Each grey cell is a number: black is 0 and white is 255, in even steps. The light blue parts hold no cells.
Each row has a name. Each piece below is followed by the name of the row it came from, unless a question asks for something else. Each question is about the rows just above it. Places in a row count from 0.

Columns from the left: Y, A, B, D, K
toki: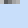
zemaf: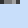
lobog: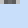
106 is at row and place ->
lobog, 2
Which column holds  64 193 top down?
K
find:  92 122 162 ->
toki
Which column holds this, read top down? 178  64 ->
K
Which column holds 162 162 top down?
D

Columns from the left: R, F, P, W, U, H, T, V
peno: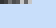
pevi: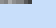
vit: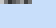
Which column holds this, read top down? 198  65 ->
V
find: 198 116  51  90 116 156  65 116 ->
vit
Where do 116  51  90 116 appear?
vit
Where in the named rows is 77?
peno, 3
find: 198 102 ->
peno

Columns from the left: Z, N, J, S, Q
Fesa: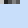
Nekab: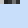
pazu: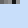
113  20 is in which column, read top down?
S
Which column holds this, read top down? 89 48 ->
Q

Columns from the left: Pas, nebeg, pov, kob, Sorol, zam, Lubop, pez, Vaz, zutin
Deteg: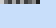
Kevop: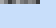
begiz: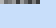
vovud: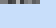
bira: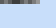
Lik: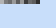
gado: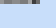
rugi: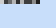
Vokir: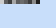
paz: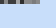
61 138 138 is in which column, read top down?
Vaz
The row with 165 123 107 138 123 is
Kevop
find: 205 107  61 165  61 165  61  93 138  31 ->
Deteg
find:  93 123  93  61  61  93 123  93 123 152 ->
bira
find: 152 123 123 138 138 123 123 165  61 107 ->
gado
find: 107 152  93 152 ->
Lik
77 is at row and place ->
vovud, 3

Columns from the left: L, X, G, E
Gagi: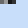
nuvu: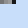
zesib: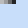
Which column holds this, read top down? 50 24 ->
E
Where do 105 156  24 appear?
Gagi
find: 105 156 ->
Gagi
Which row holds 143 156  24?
nuvu
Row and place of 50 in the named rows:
Gagi, 3
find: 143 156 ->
nuvu

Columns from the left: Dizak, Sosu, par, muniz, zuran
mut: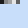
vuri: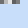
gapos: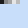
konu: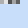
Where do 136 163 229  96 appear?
mut
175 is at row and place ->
konu, 0
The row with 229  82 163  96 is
konu
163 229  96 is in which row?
mut

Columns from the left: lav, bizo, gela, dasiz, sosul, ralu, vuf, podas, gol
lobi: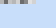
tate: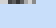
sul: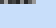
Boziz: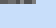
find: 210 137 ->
tate
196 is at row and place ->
lobi, 2
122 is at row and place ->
Boziz, 8
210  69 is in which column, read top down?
lav
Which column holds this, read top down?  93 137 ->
ralu
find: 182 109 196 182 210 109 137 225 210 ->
lobi
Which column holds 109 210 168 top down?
bizo

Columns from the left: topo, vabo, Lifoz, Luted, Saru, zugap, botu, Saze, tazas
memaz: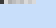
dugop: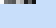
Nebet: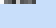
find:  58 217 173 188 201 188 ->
memaz
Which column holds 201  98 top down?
Saze
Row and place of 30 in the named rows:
dugop, 6

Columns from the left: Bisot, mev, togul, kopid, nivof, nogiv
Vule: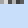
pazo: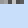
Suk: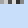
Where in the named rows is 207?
Suk, 1
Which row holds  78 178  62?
Vule
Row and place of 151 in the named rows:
pazo, 0

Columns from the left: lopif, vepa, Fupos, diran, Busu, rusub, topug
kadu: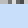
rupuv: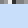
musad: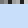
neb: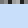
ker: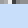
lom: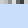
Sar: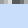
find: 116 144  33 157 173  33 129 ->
neb
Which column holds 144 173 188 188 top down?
vepa

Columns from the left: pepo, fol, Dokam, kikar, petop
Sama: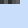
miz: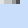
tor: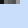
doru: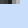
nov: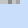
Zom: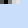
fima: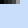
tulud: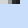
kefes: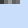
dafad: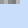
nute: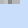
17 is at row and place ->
tor, 0
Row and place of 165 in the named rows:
nov, 4
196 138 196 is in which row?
nov
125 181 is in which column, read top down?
kikar

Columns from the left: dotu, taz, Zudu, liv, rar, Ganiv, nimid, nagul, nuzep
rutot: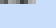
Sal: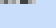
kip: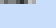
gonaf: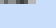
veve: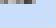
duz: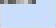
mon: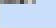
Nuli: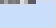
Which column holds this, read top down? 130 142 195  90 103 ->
Zudu
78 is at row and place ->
veve, 7
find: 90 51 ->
kip
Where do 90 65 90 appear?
gonaf
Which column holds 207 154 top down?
nimid

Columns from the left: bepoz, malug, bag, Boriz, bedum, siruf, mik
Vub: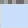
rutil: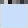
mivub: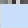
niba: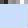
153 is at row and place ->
niba, 2
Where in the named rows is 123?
mivub, 1

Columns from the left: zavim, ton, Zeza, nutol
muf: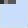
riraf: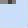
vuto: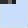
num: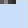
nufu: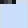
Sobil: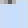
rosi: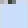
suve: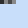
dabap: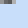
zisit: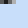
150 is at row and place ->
dabap, 0
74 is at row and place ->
suve, 2

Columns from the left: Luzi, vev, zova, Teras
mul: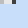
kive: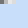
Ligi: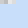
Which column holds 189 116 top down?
Luzi
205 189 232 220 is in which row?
Ligi
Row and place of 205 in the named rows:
Ligi, 0
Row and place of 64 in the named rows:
mul, 3

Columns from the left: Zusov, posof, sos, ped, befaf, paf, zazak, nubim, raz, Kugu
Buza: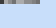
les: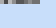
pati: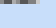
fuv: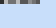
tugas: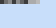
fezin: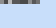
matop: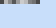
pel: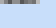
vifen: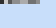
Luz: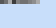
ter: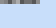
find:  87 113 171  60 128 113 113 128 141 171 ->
Luz
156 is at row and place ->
matop, 4
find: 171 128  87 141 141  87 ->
pel
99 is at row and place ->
tugas, 5
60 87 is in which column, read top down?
ped
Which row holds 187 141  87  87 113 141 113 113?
les

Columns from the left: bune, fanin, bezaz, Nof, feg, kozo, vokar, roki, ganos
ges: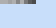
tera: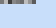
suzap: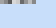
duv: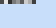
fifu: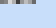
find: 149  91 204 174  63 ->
duv
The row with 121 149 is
duv
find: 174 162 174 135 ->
ges

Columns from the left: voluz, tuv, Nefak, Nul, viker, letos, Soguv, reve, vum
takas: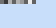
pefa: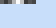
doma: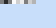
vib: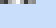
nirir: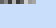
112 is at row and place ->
takas, 0
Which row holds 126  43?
doma
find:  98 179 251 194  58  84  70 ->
pefa
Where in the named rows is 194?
pefa, 5
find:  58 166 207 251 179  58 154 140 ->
vib
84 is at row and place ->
pefa, 7
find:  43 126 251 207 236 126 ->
doma

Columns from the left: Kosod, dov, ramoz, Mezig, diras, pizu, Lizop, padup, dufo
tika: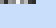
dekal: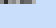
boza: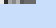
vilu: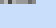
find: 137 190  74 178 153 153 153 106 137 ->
vilu
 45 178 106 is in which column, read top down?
dufo
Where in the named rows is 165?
boza, 2

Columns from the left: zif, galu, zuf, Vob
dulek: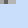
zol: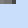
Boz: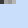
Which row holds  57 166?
Boz
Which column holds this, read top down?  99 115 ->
galu
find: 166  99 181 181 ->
dulek
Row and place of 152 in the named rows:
Boz, 2

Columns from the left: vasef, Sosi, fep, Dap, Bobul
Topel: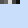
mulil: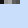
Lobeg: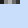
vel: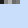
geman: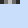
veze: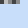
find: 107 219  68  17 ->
Topel
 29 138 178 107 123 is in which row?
vel
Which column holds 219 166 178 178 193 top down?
fep

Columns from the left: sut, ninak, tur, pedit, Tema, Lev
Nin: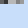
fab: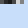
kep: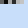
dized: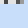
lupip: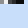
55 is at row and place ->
Nin, 1
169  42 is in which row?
kep
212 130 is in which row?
fab
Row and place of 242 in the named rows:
lupip, 1

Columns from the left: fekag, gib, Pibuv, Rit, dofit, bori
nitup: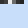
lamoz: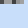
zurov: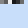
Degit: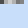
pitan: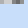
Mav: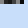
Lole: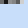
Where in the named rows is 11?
Mav, 5
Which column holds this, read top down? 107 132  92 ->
dofit
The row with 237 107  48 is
nitup
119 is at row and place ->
Degit, 4
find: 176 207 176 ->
Degit
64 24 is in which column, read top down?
Rit

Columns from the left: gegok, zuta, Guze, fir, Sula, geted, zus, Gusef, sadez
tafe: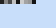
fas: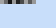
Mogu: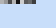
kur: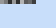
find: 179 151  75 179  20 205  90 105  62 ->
Mogu
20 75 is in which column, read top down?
Guze
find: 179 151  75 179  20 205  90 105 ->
Mogu
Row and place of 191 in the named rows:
tafe, 3
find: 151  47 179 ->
kur
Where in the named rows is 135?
tafe, 1
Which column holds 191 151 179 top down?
fir

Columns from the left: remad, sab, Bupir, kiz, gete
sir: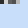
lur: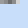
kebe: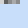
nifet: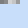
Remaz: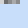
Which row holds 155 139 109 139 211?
lur
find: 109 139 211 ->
lur
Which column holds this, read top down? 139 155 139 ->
gete
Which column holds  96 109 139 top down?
Bupir
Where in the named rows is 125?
nifet, 0

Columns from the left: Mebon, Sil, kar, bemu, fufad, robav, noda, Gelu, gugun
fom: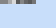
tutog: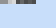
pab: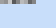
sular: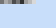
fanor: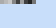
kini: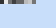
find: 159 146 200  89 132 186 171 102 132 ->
pab
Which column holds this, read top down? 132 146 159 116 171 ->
Mebon

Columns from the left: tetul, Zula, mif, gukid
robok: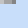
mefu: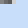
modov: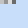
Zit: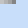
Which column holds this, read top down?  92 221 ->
mif
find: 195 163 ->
robok
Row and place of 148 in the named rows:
modov, 1
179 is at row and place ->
Zit, 1
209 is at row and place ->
mefu, 3
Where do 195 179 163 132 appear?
Zit
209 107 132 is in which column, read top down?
gukid

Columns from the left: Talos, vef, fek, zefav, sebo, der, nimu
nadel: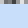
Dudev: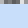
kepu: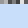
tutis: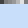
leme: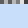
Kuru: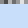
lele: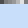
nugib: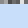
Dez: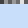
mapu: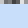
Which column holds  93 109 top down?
sebo
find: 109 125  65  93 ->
mapu
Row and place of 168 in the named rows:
nugib, 1
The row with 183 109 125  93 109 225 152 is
Dudev
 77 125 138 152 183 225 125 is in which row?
lele
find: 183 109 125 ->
Dudev

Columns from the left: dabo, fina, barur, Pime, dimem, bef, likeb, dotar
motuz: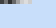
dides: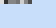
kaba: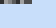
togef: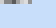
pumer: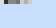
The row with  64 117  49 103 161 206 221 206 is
motuz
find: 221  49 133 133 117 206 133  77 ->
dides
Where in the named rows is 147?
togef, 7
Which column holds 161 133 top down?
fina
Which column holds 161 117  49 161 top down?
dimem

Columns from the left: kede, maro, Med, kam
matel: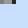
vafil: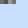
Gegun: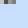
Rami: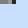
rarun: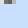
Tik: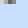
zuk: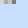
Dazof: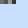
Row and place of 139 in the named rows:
Tik, 3
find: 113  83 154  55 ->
Dazof
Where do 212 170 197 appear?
zuk
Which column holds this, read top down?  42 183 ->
kam
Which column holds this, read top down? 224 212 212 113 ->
kede
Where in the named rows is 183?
rarun, 3
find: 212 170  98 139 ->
Tik

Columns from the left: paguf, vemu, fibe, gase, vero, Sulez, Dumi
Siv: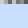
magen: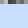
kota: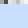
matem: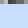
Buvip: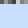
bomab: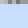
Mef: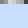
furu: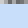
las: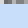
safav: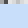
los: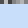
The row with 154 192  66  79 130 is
magen
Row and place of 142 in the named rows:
Siv, 5

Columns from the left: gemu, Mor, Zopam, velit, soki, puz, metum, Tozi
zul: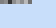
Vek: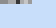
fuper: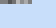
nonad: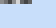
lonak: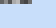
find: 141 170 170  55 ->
Vek
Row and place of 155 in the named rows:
Vek, 7
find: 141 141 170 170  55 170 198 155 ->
Vek

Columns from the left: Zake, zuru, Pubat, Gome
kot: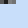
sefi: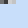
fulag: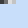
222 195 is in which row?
fulag
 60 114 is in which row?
fulag
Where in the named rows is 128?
kot, 2
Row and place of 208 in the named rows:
sefi, 2
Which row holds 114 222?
fulag

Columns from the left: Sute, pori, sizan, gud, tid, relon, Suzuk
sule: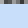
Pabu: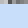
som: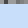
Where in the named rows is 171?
sule, 0
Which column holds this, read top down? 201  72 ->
pori
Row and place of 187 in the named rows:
Pabu, 0

